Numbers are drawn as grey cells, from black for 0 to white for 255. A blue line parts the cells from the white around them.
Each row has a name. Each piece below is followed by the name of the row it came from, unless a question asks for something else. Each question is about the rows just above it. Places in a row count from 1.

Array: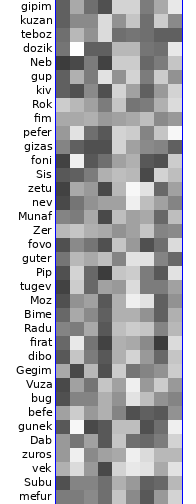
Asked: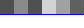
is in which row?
kiv
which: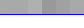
fim
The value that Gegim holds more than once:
[204]
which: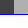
firat

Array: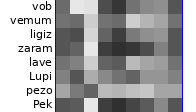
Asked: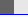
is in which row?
zaram
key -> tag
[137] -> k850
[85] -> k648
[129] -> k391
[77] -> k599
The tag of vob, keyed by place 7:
k850
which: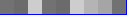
vemum
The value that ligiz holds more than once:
[85]

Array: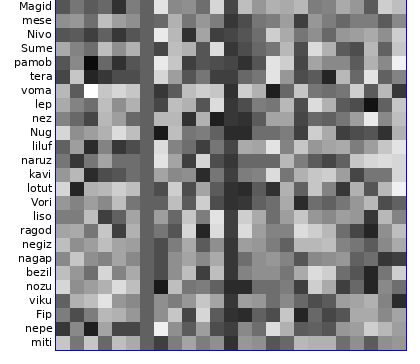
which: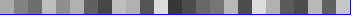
Sume
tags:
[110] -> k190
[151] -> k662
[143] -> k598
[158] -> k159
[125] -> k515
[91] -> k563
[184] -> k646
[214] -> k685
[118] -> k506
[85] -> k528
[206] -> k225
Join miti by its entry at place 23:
k563
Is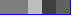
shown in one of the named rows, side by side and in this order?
yes
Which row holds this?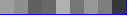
mese
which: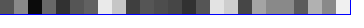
pamob

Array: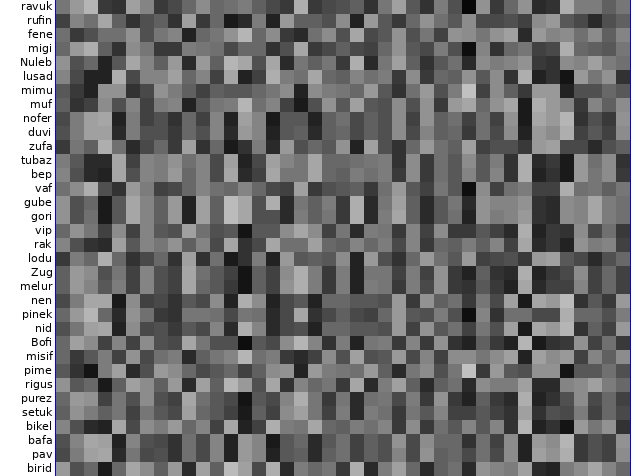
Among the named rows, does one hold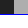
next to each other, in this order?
yes
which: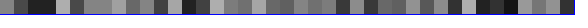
lusad
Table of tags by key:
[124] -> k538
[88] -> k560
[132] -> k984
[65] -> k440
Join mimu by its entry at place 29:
k538
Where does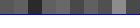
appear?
duvi
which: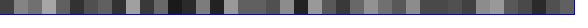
rufin
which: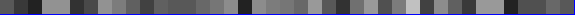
mimu

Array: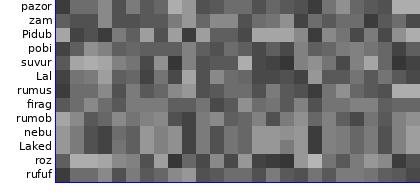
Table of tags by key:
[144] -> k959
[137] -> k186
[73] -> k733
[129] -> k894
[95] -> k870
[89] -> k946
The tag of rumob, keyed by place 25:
k894
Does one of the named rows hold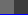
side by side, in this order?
yes
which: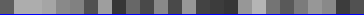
roz
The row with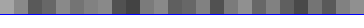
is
rumob

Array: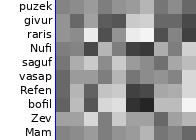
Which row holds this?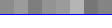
Mam
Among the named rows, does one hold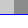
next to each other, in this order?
yes
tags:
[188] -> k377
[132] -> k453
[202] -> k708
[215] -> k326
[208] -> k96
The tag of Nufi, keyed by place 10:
k96
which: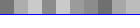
saguf
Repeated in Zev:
[161]

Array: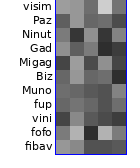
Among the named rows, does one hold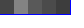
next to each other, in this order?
no
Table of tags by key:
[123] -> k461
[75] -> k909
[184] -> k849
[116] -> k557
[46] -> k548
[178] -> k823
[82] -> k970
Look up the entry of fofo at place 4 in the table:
k823
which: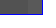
fibav
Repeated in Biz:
[103]
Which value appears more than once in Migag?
[69]

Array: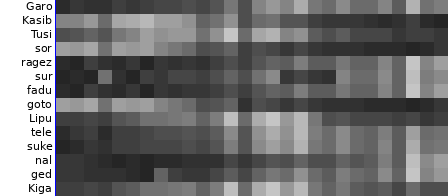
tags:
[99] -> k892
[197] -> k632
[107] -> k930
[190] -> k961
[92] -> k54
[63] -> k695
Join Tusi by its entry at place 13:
k632
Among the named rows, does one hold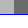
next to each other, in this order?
no
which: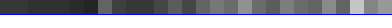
ged
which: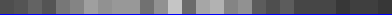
Tusi
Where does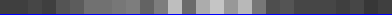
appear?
Lipu
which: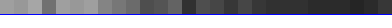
goto

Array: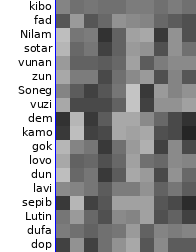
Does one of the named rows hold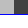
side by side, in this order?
yes
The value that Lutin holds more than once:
[80]

